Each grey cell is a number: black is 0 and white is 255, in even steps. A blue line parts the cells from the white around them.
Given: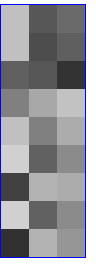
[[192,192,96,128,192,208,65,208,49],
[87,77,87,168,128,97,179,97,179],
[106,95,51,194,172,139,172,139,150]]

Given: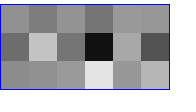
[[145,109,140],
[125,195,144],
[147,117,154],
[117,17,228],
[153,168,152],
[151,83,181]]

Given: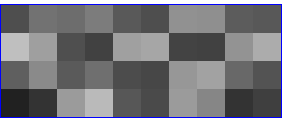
[[78,191,95,33],
[114,159,138,51],
[109,79,90,155],
[124,65,111,186],
[89,160,76,87],
[78,166,71,74],
[145,67,151,155],
[143,65,162,134],
[92,147,104,51],
[88,172,83,63]]

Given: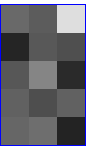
[[105,37,87,97,102],
[92,88,133,78,110],
[222,79,42,97,35]]

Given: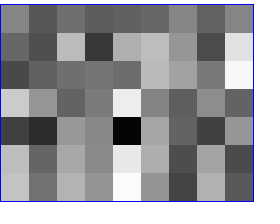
[[133,103,73,203,64,189,195],
[87,79,97,149,44,101,114],
[111,187,111,99,152,168,179],
[93,56,117,123,136,138,147],
[97,175,108,237,5,232,251],
[103,189,186,132,166,174,148],
[133,150,162,94,99,77,68],
[98,76,121,141,65,164,177],
[133,225,247,99,150,75,89]]

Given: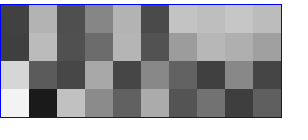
[[65,63,214,243],
[179,187,91,26],
[79,80,71,193],
[134,108,168,139],
[179,181,70,97],
[74,82,136,171],
[195,156,98,84],
[190,183,64,114],
[198,175,136,62],
[188,160,69,95]]

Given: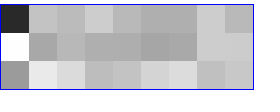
[[41,254,155],
[195,168,234],
[187,184,219],
[205,175,189],
[185,174,195],
[175,166,212],
[175,169,220],
[205,205,192],
[185,204,200]]

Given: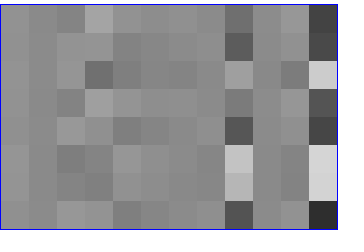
[[146,145,147,146,144,149,148,144],
[138,139,139,138,139,138,138,139],
[132,147,149,131,152,126,132,151],
[164,148,112,159,144,132,128,147],
[146,131,127,148,127,150,145,127],
[141,135,134,142,133,143,141,134],
[144,139,132,143,138,139,137,139],
[139,142,138,139,143,134,135,143],
[111,92,159,123,86,195,182,83],
[140,139,137,140,139,138,138,139],
[151,145,124,150,144,132,131,146],
[67,73,204,84,70,213,211,46]]
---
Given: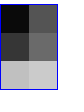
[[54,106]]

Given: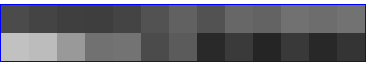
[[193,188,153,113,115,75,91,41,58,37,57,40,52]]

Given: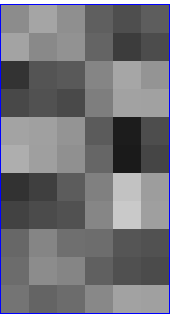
[[163,137,146,100,60,76],
[72,81,73,126,162,161],
[174,159,144,102,26,69],
[66,75,81,134,201,159],
[108,140,133,96,80,75]]

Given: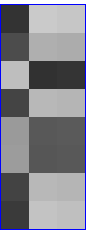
[[76,175,172],
[68,184,181],
[156,86,88],
[58,195,191]]

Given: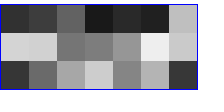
[[212,209,117,125,150,238,202]]

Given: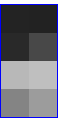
[[41,72],
[132,156]]

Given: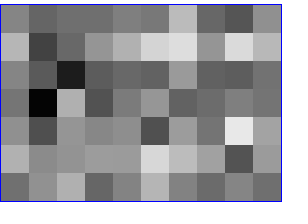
[[182,66,104,149,177,212,221,149,218,184],
[117,4,176,82,123,150,98,108,127,116],
[177,139,147,156,155,215,188,161,83,155]]
